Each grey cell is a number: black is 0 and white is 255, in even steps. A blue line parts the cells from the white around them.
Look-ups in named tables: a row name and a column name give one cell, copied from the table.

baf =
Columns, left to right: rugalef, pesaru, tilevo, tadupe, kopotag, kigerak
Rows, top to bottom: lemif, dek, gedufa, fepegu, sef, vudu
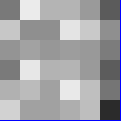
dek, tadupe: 228
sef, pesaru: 187
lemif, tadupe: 180
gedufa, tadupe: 157
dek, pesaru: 143
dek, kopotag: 201
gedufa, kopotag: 153
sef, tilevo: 161
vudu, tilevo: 161
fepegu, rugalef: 122
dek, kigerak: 143
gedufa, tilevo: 151
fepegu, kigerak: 92
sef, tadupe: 233
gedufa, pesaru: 162

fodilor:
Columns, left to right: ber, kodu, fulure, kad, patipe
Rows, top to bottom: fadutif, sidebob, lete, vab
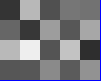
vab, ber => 86
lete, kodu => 238
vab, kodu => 87
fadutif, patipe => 114
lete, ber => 185
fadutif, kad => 118
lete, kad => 195
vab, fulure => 138
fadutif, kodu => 184
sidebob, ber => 102
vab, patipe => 146
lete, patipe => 46
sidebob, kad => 87
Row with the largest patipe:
sidebob

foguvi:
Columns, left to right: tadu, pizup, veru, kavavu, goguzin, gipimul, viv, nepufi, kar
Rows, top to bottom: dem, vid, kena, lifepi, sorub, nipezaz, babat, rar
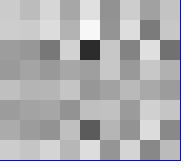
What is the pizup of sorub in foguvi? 180
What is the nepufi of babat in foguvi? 220
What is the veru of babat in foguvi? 147
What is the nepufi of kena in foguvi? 223
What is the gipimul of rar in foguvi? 149
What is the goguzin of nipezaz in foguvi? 191
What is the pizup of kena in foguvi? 151
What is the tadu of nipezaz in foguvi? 156
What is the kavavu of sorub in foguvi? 196
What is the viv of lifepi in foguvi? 153
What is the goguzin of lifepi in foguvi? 159
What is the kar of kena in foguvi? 113
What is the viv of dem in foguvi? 205
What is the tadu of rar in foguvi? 204
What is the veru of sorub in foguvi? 181
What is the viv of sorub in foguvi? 185
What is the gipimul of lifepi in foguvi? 199
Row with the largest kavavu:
kena

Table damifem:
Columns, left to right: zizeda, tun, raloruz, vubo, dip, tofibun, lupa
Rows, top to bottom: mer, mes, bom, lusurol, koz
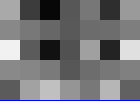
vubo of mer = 87
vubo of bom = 81
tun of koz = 162
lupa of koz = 97
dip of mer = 119
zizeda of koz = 91
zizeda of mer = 169
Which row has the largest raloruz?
koz

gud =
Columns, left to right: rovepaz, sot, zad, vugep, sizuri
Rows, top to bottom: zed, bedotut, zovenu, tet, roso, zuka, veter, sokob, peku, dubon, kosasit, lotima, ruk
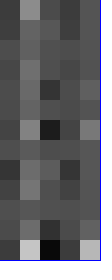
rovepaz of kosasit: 79
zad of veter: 28
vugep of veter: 68
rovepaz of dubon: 66
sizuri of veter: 120
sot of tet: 111
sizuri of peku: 86
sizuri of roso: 95

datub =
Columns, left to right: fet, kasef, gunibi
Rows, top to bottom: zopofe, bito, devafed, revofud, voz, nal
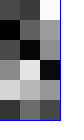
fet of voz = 213
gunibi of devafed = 142
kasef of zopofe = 58
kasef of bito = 96
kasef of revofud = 228
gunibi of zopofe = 251
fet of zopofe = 73
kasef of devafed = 6
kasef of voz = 182
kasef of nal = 107
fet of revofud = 138
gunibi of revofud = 10
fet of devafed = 74
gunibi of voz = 150
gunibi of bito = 155
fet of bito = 1
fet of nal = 52

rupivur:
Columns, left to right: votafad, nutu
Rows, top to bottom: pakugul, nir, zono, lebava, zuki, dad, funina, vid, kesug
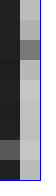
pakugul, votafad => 34
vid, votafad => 88
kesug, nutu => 186
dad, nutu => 192
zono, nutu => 120
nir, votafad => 33
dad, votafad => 31
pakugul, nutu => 189
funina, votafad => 33
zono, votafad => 33
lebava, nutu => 184
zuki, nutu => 197
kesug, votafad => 33
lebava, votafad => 30
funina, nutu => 190
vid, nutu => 197
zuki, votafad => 33

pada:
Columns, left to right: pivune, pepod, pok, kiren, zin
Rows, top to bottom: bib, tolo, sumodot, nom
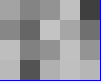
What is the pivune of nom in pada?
185
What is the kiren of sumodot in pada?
192
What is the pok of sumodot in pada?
146
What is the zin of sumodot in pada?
148
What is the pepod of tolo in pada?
102
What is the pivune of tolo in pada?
135
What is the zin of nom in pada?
182
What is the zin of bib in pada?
63
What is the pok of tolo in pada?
195
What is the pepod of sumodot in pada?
129
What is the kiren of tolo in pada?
166
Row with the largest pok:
tolo

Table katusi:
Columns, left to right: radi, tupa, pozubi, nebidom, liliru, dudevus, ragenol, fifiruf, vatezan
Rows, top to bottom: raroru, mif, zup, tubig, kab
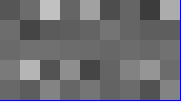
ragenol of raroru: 101
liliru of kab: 117
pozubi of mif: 91
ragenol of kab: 107
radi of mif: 109
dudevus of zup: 103
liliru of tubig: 69
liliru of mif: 100
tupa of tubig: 181
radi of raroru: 86
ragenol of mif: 101
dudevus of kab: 99
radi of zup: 106

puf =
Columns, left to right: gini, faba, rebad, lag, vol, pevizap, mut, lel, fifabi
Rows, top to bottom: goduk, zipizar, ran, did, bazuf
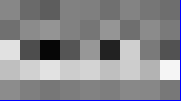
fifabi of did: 245
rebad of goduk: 93
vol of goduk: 127
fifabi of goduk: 110
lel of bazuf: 135
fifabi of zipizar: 122
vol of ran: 151
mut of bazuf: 136
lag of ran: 85
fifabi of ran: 82
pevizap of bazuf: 126
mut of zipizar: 111
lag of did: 205
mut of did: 205
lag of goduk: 129
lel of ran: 122
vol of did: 211
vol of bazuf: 130
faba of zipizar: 139
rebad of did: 226

